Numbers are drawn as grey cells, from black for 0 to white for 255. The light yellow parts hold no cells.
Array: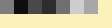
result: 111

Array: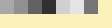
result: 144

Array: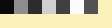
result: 82

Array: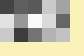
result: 163

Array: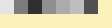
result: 143

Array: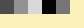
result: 117
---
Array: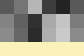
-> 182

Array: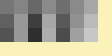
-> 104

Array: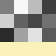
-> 188

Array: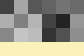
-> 87

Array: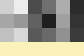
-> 75

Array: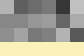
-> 108
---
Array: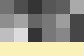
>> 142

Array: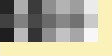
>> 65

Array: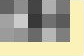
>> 162

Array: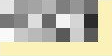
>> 118

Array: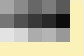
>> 117

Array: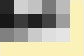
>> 23

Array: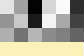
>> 147

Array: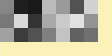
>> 120

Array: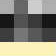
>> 23
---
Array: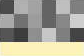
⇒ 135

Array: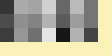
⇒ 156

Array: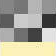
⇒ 196

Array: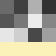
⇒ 236

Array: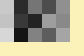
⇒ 158

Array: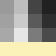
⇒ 90
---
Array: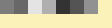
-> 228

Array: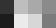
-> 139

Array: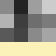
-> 123

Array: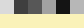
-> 63

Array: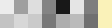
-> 202

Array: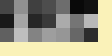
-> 131

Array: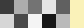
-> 214

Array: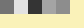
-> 115

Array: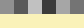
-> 89

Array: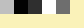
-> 191
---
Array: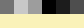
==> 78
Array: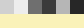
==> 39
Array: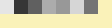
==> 116
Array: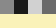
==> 106
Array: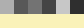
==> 47
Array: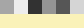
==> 213
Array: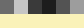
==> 157
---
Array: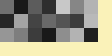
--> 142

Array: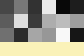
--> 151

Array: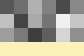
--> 95

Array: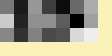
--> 80

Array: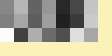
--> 79

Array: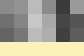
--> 174

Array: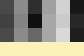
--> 167

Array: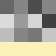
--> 134

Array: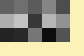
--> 119
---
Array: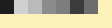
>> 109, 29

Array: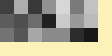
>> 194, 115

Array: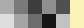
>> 80, 222

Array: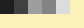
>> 220, 31

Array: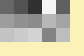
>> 95, 195

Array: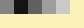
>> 202, 131

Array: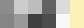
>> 219, 133
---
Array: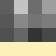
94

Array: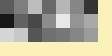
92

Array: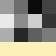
157

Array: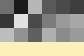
111

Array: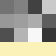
115

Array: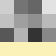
206

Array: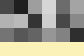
72

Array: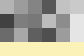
180
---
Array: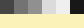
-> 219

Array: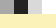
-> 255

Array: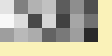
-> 193

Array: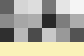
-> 119

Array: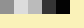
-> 52

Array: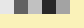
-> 40

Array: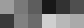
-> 24

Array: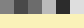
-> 186

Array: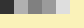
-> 155
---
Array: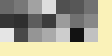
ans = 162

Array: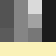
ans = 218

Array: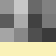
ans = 105

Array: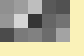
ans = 190

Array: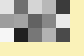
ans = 213

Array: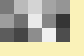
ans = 212
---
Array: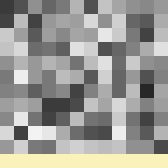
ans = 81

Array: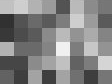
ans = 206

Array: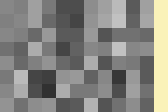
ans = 128

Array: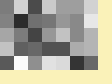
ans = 210

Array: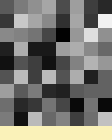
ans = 123

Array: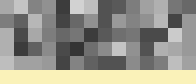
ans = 196

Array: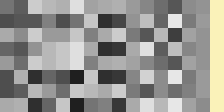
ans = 93
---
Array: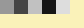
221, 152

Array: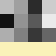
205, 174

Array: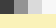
247, 61

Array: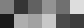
221, 26

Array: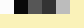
188, 252

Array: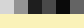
100, 214

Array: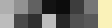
118, 189
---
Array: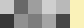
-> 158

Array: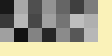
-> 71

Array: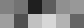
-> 31

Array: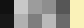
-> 156

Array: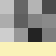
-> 131

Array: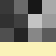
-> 196

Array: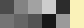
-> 162

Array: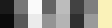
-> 250
